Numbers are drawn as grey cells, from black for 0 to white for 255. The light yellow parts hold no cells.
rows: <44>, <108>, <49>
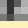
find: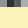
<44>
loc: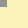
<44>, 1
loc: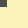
<49>, 2
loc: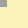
<108>, 1

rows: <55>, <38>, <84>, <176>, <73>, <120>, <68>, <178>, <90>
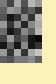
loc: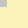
<178>, 6
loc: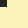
<176>, 4
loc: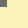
<73>, 1

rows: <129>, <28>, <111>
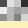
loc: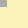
<28>, 4
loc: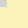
<111>, 4

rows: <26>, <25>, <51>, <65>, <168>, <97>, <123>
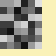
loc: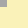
<97>, 2
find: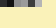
<168>
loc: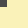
<97>, 5
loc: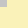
<51>, 5
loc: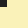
<26>, 4

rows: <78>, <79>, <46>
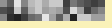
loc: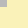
<78>, 5
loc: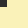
<46>, 2
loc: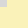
<79>, 11
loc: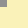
<78>, 1
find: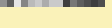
<78>

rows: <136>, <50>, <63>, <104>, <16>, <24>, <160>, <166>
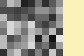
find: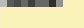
<63>
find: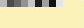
<24>
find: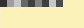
<166>
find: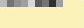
<160>
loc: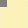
<166>, 6
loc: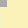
<16>, 3

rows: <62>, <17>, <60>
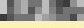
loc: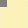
<17>, 8
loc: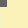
<17>, 2

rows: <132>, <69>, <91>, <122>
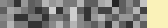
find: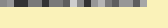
<91>
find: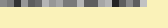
<132>
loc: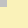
<132>, 21
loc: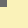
<132>, 6
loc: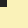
<132>, 17
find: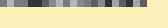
<122>
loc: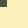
<69>, 7

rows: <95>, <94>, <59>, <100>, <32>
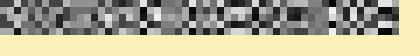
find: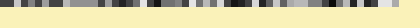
<95>
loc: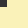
<94>, 42
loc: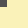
<100>, 19

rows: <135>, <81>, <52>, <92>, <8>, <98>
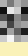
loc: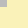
<98>, 4
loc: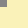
<52>, 3
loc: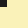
<8>, 4
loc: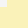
<98>, 2
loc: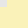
<81>, 2

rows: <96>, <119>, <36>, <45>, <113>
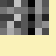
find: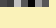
<96>
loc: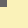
<119>, 7
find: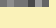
<119>
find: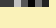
<36>
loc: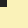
<36>, 7

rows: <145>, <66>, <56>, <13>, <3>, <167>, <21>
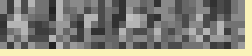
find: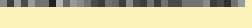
<21>
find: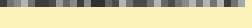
<3>
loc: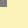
<13>, 25
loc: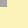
<3>, 35
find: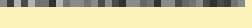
<145>
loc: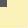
<13>, 18

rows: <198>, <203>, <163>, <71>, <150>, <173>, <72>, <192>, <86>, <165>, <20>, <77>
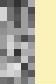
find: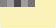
<71>
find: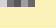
<163>
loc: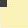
<165>, 4
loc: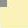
<150>, 1
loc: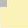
<150>, 5

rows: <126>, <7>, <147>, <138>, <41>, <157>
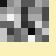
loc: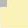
<147>, 1
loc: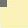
<41>, 6
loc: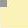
<7>, 3
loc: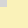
<138>, 6
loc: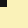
<126>, 1

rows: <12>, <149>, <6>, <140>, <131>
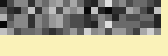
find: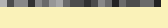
<6>
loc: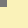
<131>, 6
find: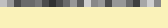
<131>
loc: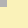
<6>, 1
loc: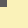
<131>, 12
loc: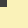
<131>, 20
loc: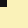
<12>, 1

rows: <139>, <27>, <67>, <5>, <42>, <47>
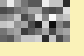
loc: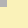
<67>, 9
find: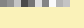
<67>
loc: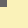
<47>, 1
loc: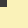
<42>, 4

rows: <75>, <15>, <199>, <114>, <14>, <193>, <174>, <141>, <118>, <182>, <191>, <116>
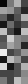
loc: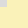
<182>, 1
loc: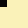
<75>, 1
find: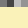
<116>
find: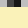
<14>
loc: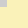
<193>, 2
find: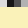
<182>
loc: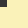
<114>, 3

